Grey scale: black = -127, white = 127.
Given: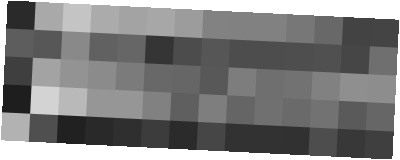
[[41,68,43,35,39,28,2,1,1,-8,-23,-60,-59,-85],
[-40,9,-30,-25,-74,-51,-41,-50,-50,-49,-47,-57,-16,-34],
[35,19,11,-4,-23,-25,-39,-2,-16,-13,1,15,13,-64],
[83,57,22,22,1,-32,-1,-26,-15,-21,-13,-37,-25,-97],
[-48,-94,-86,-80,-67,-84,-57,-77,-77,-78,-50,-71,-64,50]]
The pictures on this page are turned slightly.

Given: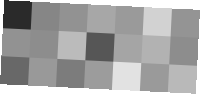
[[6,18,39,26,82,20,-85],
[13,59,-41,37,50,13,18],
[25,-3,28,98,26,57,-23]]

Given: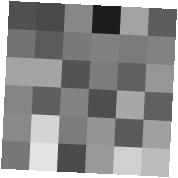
[[-54,7,-98,35,-34,-47],
[-36,-5,1,-4,2,-12],
[36,-43,-3,-30,22,35],
[-32,3,-49,39,-31,4],
[84,-4,21,-37,31,9],
[99,-52,25,80,59,-8]]

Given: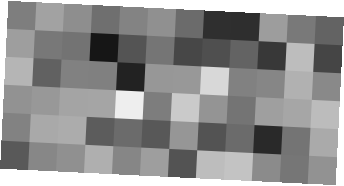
[[34,14,-16,3,16,-20,-80,-81,29,-6,-28,-1],
[-7,-12,-105,-43,-10,-56,-48,-28,-71,61,-58,30],
[-30,1,0,-93,23,24,88,1,6,49,9,53],
[24,36,37,110,-2,74,20,-11,31,38,60,18],
[41,44,-35,-20,-39,22,-44,-20,-86,-11,42,2],
[7,16,47,6,30,-44,61,67,11,-9,18,-38]]

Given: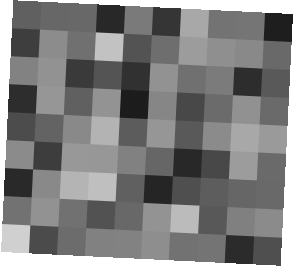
[[-24,-23,-87,-5,-74,40,-12,-10,-97,-31],
[12,-15,66,-44,-17,28,15,9,-22,-65],
[18,-69,-43,-78,18,-15,-4,-82,-38,2],
[22,-31,19,-99,6,-55,-20,17,-21,-82],
[-28,9,51,-35,22,-38,11,40,26,-51],
[-66,24,23,1,-25,-87,-55,28,-21,11],
[9,52,63,-31,-90,-48,-34,-25,-22,-86],
[18,-14,-45,-23,19,59,-39,0,11,-13],
[-52,-19,1,2,14,-13,-11,-84,-48,80]]

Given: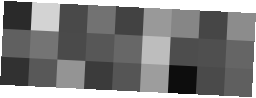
[[83,-54,-13,-61,25,6,-57,12,-85],
[-11,-53,-40,-24,61,-50,-48,-26,-31],
[-39,20,-68,-42,29,-114,-53,-32,-78]]

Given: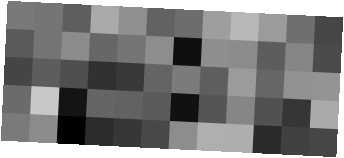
[[-10,-33,41,16,-29,-18,30,55,27,-16,-57,-6],
[-11,11,-24,-10,13,-112,14,11,-34,5,-52,-37],
[-34,-48,-78,-70,-27,-4,-33,27,-25,17,20,-58],
[72,-107,-26,-29,-36,-110,-42,6,-46,-73,42,-20],
[11,-126,-83,-72,-55,13,47,46,-84,-62,-57,-5]]

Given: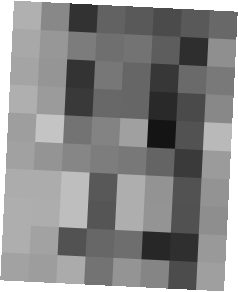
[[8,-77,-29,-38,-52,-38,-23,48],
[23,-3,-16,-12,-34,-81,15,40],
[21,-76,-8,-25,-72,-21,-6,36],
[27,-70,-23,-25,-86,-53,8,47],
[68,-12,3,32,-107,-45,57,30],
[20,6,-2,-7,-27,-69,27,33],
[44,62,-39,46,19,-45,19,44],
[45,62,-42,46,20,-46,14,46],
[34,-45,-24,-17,-88,-80,25,46],
[29,43,-12,20,5,-51,31,34]]
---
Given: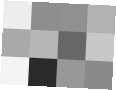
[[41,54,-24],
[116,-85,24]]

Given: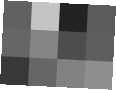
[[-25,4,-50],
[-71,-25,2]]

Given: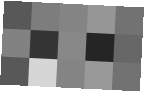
[[2,-74,8],
[-39,86,4]]

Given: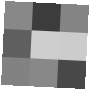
[[-32,78,76],
[2,8,-55]]

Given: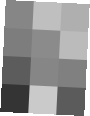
[[-2,11,59],
[-35,6,0]]

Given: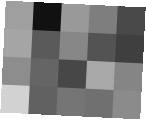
[[37,-37,7],
[13,-26,-56]]

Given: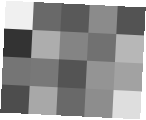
[[-76,45,4],
[-10,-7,-43]]
